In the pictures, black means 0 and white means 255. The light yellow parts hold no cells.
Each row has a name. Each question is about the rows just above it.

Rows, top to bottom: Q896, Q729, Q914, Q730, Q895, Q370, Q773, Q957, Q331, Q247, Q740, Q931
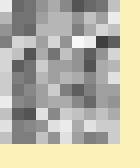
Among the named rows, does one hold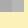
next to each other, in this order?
yes
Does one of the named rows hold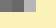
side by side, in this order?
yes
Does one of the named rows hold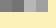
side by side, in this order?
yes
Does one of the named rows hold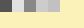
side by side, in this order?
yes
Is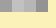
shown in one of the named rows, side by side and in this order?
no

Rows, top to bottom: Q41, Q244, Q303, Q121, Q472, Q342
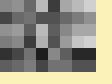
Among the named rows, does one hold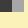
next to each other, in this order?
yes
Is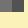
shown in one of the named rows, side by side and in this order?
yes
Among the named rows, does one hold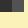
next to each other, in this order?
no
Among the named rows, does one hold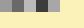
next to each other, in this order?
no

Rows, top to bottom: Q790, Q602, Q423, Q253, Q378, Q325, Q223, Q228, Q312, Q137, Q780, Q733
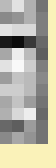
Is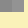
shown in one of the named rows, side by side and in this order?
yes
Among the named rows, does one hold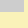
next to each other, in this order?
yes
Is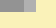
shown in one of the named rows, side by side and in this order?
no
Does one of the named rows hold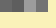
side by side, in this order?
yes
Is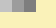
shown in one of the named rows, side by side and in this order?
no
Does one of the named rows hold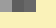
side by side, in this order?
no
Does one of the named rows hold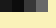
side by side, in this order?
yes

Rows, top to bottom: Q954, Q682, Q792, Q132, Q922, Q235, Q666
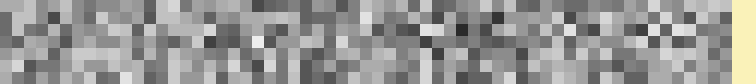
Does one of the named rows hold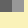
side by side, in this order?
yes
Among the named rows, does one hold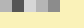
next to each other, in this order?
no
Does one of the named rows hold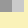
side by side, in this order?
yes
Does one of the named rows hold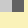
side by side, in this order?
yes
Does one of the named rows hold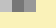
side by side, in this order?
no

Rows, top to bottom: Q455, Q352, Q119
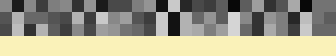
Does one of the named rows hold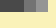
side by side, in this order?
no
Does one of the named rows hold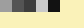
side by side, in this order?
yes
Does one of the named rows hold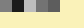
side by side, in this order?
no
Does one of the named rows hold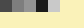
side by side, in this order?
no
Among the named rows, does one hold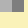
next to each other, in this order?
no

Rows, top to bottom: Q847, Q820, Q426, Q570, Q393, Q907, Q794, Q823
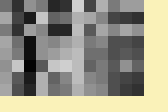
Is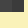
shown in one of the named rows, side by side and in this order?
yes
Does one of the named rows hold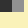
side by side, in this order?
yes
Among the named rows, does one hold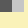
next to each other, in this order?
yes
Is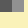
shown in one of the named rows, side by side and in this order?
yes
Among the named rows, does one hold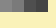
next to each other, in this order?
yes

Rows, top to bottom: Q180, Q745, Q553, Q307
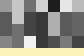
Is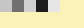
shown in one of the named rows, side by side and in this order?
yes
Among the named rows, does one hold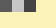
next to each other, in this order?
yes
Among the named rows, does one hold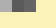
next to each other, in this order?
yes
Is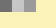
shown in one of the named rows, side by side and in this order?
no

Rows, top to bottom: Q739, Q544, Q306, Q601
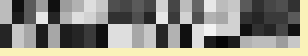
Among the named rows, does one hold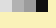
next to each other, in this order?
no
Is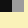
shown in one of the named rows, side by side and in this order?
yes
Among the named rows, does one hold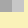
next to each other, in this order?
yes
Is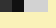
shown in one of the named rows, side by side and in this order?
no
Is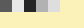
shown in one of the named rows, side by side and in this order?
yes
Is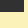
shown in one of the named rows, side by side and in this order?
yes
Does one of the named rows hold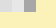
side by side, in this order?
no

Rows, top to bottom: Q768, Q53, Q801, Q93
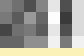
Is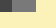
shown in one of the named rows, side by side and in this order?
no
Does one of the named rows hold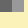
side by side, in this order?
no
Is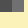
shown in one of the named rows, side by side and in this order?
no
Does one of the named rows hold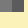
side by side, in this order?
yes
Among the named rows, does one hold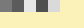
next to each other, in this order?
yes
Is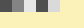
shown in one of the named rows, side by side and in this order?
yes

